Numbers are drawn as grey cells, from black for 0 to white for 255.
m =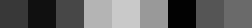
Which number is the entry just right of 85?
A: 106
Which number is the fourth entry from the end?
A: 153

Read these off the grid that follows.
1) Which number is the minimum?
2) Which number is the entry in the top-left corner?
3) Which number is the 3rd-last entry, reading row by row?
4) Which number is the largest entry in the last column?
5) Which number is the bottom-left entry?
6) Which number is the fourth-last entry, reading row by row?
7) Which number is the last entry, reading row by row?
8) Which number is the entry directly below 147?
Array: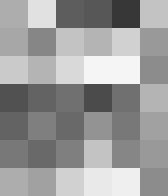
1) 55
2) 173
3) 233
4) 195
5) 173
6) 209
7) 140
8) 195

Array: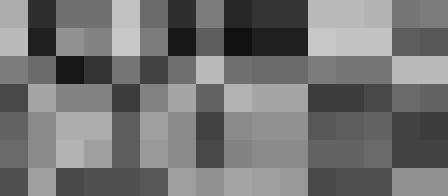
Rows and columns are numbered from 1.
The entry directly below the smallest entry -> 112
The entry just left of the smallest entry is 93
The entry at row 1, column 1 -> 173
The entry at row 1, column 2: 46
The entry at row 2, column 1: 186
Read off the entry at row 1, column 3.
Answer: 112
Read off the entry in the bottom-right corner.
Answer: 145
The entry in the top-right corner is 124
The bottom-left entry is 80
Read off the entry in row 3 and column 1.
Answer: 124
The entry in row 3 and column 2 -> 106
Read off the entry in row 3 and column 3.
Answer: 23
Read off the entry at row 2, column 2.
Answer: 31
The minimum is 16
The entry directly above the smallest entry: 38

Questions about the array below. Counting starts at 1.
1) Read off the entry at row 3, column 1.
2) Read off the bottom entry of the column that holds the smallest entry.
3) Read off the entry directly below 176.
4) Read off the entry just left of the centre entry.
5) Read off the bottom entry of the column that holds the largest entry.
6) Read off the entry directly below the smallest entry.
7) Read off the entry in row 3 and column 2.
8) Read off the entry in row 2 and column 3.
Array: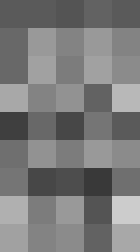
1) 104
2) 98
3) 161
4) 104
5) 168
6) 84
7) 161
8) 131

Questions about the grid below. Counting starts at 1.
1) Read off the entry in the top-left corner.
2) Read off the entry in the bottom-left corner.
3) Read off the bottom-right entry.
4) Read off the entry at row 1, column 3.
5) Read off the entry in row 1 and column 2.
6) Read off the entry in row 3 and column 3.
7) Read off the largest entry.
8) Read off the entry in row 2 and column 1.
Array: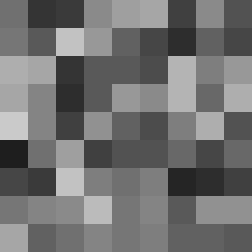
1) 112
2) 166
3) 89
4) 58
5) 52
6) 52
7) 202
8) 118

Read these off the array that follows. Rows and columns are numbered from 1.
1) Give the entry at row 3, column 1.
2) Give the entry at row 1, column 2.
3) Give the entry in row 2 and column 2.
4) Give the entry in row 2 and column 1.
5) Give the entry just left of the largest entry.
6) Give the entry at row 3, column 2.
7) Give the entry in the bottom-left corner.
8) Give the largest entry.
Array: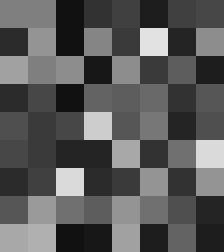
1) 161
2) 127
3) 148
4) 43
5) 58
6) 127
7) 168
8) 226

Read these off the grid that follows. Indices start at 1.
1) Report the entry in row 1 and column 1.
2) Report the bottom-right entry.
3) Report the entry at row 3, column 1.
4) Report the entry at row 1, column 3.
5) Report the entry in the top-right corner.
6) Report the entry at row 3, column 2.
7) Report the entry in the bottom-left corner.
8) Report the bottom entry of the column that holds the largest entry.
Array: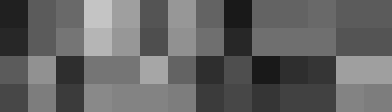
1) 32
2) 125
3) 91
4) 105
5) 91
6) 145
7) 71
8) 137

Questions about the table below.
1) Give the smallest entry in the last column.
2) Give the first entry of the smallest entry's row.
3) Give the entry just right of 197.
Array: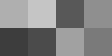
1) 122
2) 61
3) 88

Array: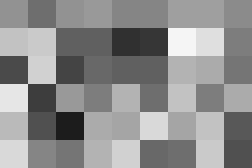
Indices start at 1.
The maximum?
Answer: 245
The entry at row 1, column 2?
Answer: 110
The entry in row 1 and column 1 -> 146
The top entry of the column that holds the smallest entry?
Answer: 146
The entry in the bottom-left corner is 217
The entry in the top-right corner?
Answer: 139
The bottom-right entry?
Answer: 80
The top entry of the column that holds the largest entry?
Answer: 159
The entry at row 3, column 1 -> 74
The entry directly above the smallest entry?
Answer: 153
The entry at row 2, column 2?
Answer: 202
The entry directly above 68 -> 96
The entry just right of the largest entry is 223

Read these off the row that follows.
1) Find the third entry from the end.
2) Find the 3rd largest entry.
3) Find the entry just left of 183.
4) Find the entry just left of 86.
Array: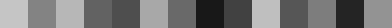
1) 125
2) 183
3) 131
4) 191

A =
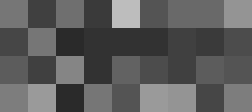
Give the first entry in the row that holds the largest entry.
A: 118
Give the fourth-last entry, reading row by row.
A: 154
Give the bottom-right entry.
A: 125
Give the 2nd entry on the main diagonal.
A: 118
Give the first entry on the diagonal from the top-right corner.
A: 148
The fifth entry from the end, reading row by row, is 84
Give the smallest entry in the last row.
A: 42
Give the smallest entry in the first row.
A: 58

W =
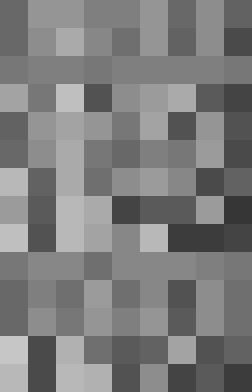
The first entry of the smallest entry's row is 155
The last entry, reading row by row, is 60
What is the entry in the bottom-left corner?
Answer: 184
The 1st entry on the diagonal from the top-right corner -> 98
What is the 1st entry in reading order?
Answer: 104
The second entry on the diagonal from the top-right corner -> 141
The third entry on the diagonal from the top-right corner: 127
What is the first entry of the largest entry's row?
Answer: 198
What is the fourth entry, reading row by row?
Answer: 127
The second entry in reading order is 149
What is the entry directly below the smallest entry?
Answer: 68
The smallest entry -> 54
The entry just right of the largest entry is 74
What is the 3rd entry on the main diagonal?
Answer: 127
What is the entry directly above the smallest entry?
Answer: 98
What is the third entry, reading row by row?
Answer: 149
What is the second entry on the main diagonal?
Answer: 141
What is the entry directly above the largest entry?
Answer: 104
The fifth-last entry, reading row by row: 82
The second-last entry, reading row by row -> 90
